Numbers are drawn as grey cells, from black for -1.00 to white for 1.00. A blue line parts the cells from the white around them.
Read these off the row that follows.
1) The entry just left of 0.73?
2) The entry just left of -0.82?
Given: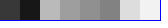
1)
0.02
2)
-0.56

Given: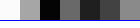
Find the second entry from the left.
0.30
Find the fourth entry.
-0.18
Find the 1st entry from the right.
0.08

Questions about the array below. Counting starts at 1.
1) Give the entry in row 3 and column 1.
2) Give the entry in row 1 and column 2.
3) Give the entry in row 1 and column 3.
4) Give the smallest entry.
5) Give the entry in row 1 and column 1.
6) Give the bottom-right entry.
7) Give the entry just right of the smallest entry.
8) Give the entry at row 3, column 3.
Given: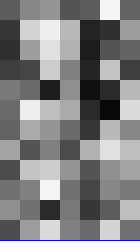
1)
-0.62
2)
0.06
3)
0.17
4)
-0.93
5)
-0.28
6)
-0.11
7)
0.71
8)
0.76

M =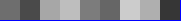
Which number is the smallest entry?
-0.58
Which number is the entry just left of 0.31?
-0.42

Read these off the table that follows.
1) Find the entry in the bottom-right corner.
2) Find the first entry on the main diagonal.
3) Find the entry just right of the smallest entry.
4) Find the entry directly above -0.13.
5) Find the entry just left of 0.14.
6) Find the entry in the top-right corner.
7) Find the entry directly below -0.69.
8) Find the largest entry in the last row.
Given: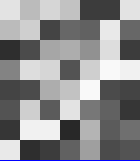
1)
-0.35
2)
0.78
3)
0.41
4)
-0.58
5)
0.36
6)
0.78
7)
-0.24
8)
0.83

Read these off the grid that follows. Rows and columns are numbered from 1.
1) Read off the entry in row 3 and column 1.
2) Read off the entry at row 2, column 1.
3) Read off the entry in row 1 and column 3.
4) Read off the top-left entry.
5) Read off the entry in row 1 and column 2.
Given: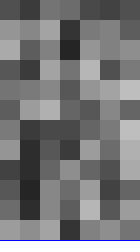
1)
0.33
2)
0.17
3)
-0.09
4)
-0.37
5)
-0.54

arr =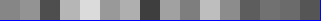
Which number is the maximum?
0.72
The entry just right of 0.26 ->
-0.01

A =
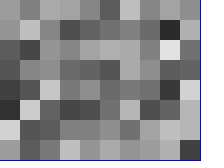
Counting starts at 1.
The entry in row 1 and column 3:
0.33
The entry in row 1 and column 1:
0.22
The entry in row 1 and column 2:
0.00
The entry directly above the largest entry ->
-0.66
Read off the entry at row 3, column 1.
-0.28
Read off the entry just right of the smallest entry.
0.38
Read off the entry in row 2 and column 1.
0.16
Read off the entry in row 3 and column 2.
-0.44
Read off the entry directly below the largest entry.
-0.28
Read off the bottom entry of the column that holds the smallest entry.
0.38
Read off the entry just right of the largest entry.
-0.11
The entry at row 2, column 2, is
0.49
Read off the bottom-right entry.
-0.49
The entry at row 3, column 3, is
0.16
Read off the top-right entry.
0.11
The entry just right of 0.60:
-0.22
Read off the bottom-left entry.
0.22
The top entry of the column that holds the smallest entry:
0.28
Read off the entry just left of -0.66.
-0.16

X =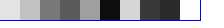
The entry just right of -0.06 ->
-0.29
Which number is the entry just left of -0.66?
-0.55
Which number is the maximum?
0.99

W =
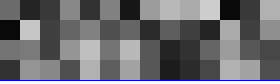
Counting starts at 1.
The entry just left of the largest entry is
0.34
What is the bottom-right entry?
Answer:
-0.38
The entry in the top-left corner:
-0.15
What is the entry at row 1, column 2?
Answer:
-0.72
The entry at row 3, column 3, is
-0.50
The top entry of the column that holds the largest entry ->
0.61
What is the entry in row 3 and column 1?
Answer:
-0.09
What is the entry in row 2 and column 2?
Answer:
0.55
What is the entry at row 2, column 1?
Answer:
-0.93
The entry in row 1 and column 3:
-0.55
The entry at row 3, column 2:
-0.04
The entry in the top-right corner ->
0.39
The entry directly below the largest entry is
-0.72
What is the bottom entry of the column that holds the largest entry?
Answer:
-0.44
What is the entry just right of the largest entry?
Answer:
-0.93
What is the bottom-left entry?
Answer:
-0.61

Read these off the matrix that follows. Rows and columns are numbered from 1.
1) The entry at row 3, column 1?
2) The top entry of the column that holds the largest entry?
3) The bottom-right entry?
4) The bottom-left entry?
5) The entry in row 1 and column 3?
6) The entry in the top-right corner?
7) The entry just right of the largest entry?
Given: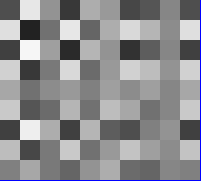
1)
-0.50
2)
0.81
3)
0.00
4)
0.00
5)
0.15
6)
-0.39
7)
0.25

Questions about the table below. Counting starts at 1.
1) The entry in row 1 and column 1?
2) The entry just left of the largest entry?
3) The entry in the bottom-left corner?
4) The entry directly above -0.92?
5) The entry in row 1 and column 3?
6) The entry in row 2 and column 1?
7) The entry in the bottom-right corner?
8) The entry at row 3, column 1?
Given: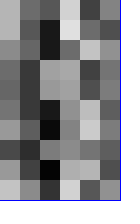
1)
0.42
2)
-0.81
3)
0.53
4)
-0.81
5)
-0.32
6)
0.42
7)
0.14
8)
0.09

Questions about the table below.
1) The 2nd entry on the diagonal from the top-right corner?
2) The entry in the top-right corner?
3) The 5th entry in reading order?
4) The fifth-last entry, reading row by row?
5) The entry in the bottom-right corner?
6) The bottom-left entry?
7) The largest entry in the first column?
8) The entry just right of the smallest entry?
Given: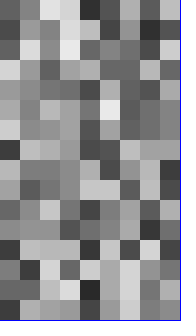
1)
-0.62
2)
0.49
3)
-0.62
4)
-0.46
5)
0.09
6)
-0.52
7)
0.66
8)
0.33
